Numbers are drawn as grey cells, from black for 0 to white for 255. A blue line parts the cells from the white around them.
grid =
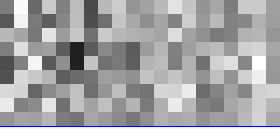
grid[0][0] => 124
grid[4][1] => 129
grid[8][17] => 185
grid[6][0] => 217
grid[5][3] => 181
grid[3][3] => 160
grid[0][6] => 74
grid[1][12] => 130
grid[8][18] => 210
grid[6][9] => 122
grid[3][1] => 222
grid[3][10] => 155
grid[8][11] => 176
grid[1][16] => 130
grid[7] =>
[235, 130, 140, 230, 112, 194, 163, 191, 145, 180, 121, 175, 235, 185, 129, 120, 167, 180, 208, 184]
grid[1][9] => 168
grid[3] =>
[125, 222, 155, 160, 92, 32, 91, 137, 120, 92, 155, 182, 129, 159, 178, 188, 153, 207, 213, 166]
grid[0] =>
[124, 251, 105, 202, 128, 188, 74, 185, 204, 149, 162, 186, 227, 197, 147, 166, 124, 202, 203, 160]
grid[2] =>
[184, 165, 119, 228, 156, 199, 114, 202, 182, 176, 172, 165, 221, 162, 144, 122, 131, 178, 182, 151]
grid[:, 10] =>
[162, 143, 172, 155, 180, 195, 115, 121, 144]
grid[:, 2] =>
[105, 121, 119, 155, 245, 201, 102, 140, 160]
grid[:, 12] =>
[227, 130, 221, 129, 126, 197, 211, 235, 169]
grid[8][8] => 138
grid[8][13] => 172
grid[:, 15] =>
[166, 186, 122, 188, 210, 191, 132, 120, 160]
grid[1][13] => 206

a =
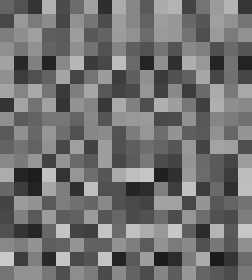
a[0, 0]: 100
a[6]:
[164, 132, 169, 116, 58, 126, 167, 88, 67, 74, 150, 65, 137, 60, 106, 171, 121, 168]
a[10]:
[98, 115, 98, 145, 72, 160, 66, 157, 81, 94, 110, 100, 86, 152, 68, 163, 159, 79]
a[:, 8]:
[172, 157, 156, 133, 189, 61, 67, 170, 148, 82, 81, 71, 170, 81, 81, 103, 108, 147, 35, 137]
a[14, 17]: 115
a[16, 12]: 198
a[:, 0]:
[100, 71, 125, 144, 162, 144, 164, 52, 143, 89, 98, 136, 172, 104, 68, 72, 80, 136, 201, 116]
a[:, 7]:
[46, 77, 99, 82, 72, 156, 88, 56, 85, 139, 157, 158, 86, 80, 137, 85, 196, 96, 195, 75]
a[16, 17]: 199
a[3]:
[144, 119, 146, 99, 93, 144, 114, 82, 133, 95, 82, 116, 84, 137, 128, 79, 106, 86]
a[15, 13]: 150
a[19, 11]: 133
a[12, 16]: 60
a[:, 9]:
[135, 134, 145, 95, 106, 95, 74, 129, 152, 124, 94, 91, 190, 37, 73, 75, 192, 126, 89, 98]
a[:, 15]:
[155, 159, 154, 79, 36, 69, 171, 175, 133, 145, 163, 90, 89, 105, 87, 81, 181, 120, 27, 88]
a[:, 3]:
[178, 140, 94, 99, 35, 98, 116, 161, 119, 150, 145, 66, 194, 167, 90, 155, 104, 94, 41, 118]
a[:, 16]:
[179, 145, 123, 106, 115, 113, 121, 142, 123, 103, 159, 70, 60, 47, 100, 74, 89, 86, 52, 76]
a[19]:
[116, 146, 145, 118, 79, 141, 124, 75, 137, 98, 76, 133, 93, 151, 101, 88, 76, 121]
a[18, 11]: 28
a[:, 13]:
[68, 104, 114, 137, 174, 97, 60, 118, 146, 94, 152, 148, 153, 193, 71, 150, 94, 138, 124, 151]
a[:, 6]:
[160, 117, 88, 114, 59, 116, 167, 132, 136, 134, 66, 89, 109, 190, 102, 155, 63, 97, 84, 124]
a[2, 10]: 107
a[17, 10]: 91
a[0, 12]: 179
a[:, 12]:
[179, 151, 151, 84, 48, 81, 137, 158, 77, 147, 86, 68, 48, 62, 161, 77, 198, 123, 44, 93]
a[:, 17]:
[53, 117, 145, 86, 35, 70, 168, 136, 113, 149, 79, 157, 189, 191, 115, 125, 199, 144, 108, 121]

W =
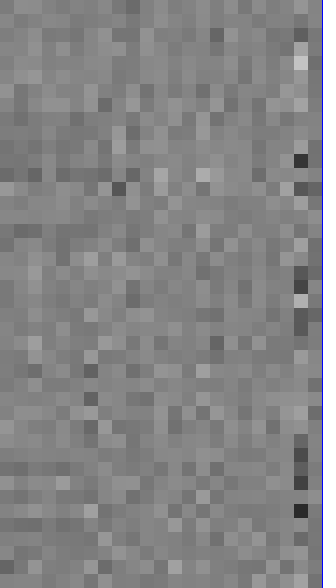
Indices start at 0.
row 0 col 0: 124
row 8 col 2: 124
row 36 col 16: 126
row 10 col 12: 132
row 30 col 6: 105
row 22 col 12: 129
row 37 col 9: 126
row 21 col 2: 135
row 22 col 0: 128
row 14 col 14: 133
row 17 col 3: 124
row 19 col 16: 131
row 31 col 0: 140
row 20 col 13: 130
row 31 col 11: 138
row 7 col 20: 143
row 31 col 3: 130
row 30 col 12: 113
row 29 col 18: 136
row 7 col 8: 133
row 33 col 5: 122
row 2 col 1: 132
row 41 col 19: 130
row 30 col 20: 141
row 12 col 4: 108
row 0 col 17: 120
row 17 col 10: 144
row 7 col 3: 145
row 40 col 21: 138
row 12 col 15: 153
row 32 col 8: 128
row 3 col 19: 123
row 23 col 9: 133
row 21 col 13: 130
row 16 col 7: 129
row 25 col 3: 136
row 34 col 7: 134
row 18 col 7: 127
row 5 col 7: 137

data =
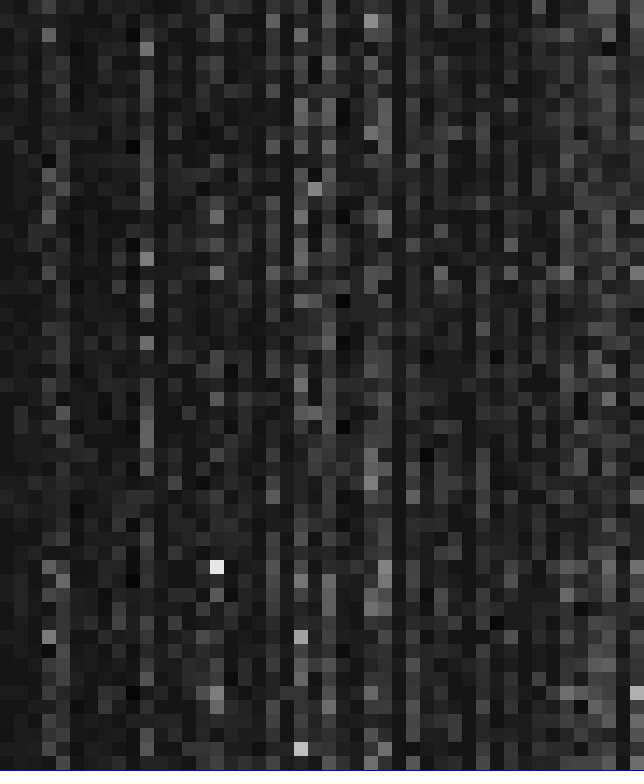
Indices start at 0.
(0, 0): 28
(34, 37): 29
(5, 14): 35
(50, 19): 71
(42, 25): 29
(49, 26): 102
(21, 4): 51
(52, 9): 17
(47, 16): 21
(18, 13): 28
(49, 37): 28
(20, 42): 64
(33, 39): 21
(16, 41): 45
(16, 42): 39
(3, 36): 43
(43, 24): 25
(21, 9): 24
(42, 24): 25
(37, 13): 36
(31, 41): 39
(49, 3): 59
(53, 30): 26
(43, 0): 21
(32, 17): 27
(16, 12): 44
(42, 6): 29
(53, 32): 21
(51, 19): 64
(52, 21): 51
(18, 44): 66
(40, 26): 36
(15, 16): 25
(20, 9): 20
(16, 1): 21
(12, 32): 21
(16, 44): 28
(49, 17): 20
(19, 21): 73
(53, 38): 51
